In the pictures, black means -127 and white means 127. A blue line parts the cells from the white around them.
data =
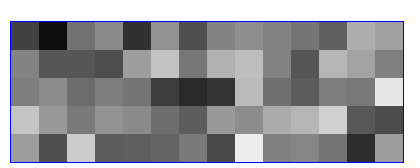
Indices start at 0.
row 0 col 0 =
-63
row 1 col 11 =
53
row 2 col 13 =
103
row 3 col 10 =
53
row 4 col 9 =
0
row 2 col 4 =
-11
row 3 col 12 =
-39
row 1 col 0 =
3
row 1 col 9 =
2
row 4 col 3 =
-35
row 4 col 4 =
-33
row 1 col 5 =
67
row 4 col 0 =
29
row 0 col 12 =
46
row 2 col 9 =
-15
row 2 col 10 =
-35
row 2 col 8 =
59
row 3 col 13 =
-51
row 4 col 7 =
-55
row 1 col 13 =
0
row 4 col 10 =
6
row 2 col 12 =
-7

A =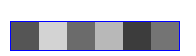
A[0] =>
-42
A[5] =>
-11
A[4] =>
-67

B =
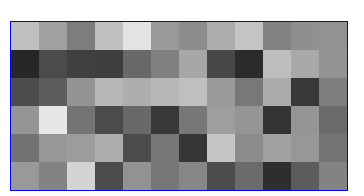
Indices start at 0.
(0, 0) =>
64
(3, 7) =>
30
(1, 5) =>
0
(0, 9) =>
3
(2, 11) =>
-1
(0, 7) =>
44
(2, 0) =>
-51
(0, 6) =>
12
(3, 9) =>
-76
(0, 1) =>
32
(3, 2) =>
-11
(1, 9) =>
62
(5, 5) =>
-9
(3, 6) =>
-8
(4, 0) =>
-13
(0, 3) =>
63
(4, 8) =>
12
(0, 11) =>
18
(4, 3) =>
44
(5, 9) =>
-81

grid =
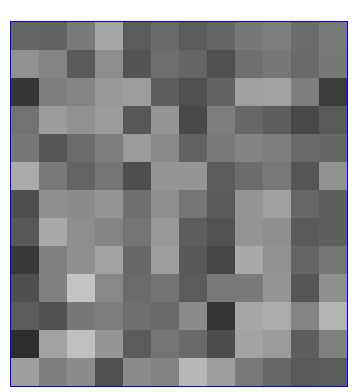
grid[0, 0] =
-26
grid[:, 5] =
[-21, -18, -33, 21, 11, 21, 14, 24, 29, -12, -21, -11, 2]
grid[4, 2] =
-19
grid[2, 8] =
31
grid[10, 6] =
11
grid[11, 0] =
-82
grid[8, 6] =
-39
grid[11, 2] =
64
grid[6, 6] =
-10
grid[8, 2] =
15
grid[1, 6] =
-25
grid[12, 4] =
11
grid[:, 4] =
[-36, -43, 29, -40, 26, -49, -16, -11, -23, -20, -16, -36, 11]
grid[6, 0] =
-49
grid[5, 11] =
17
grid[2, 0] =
-72
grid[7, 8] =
20
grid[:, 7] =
[-25, -47, -28, -1, -5, -35, -37, -45, -57, -6, -74, -50, 30]
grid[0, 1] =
-28
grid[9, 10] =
-41
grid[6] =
[-49, 16, 12, 20, -16, 14, -10, -37, 21, 32, -24, -32]
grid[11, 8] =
35
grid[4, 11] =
-25
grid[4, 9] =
-1
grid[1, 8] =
-16
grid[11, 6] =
-22
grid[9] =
[-48, 1, 67, 8, -20, -12, -36, -6, -5, 20, -41, 15]

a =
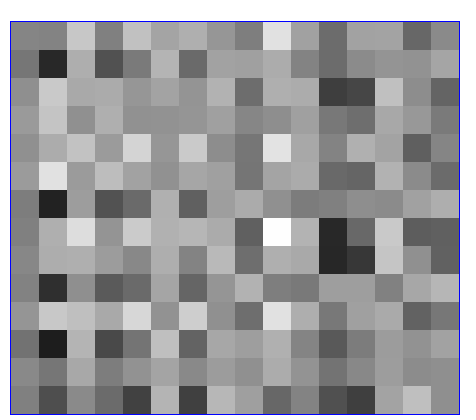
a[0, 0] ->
5
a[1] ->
[-9, -87, 46, -46, -5, 52, -21, 34, 32, 44, 3, -19, 11, 20, 18, 37]
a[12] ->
[9, -9, 40, -2, 18, 36, 9, 28, 16, 44, 19, -12, 8, 29, 12, 15]
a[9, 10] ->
-6
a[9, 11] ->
30
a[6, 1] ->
-93
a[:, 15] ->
[10, 37, -27, -5, 5, -20, 46, -31, -30, 54, -8, 34, 15, 15]
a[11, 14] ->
18
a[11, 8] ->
30
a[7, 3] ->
20
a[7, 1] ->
47
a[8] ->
[7, 45, 47, 28, 8, 46, 3, 57, -17, 47, 41, -88, -72, 69, 16, -30]
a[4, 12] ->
48
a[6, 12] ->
14
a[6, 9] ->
16
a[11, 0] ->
-13
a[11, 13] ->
28
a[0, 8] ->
-1
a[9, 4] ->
-21
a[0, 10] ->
33
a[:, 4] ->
[65, -5, 22, 17, 84, 34, -21, 75, 8, -21, 87, -11, 18, -62]
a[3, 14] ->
24
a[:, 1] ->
[3, -87, 73, 68, 44, 97, -93, 47, 45, -80, 72, -98, -9, -49]
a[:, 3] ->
[0, -46, 43, 47, 27, 61, -45, 20, 28, -37, 41, -54, -2, -20]
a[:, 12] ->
[34, 11, -57, -17, 48, -26, 14, -23, -72, 30, 32, -3, 8, -64]
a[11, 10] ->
4
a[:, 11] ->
[-19, -19, -65, -7, 3, -22, 0, -87, -88, 30, -7, -38, -12, -47]
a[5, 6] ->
38
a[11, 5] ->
63
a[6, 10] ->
-3

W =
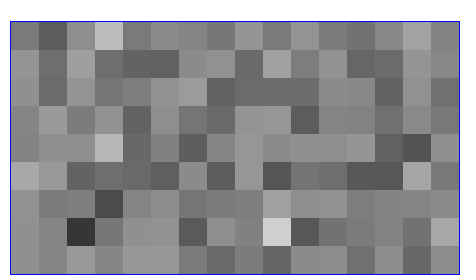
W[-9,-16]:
-5
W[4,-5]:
14
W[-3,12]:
-1
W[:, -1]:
[3, 7, -15, -6, 16, -6, 11, 40, 12]
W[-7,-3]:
-29
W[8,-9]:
-22
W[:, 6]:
[4, 11, 27, -10, -33, 11, -10, -37, -4]
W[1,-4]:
-25
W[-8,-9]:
17
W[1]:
[20, -17, 31, -17, -28, -30, 11, 17, -21, 33, -2, 18, -25, -20, 20, 7]
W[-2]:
[16, 4, -73, -8, 16, 18, -37, 15, 1, 79, -39, -13, -4, 3, -13, 40]
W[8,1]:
5
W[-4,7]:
-34
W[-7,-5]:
11
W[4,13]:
-30
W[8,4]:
23
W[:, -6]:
[19, -2, -18, -35, 16, -11, 14, -39, 11]
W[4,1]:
16
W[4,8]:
22
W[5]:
[40, 24, -28, -17, -22, -32, 11, -34, 22, -42, -11, -17, -39, -40, 37, -6]
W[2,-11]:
18
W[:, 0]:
[-5, 20, 16, 5, 3, 40, 18, 16, 15]
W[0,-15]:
-35
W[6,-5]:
18
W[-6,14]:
9

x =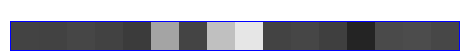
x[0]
-60
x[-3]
-53
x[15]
-56
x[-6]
-57
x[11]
-64
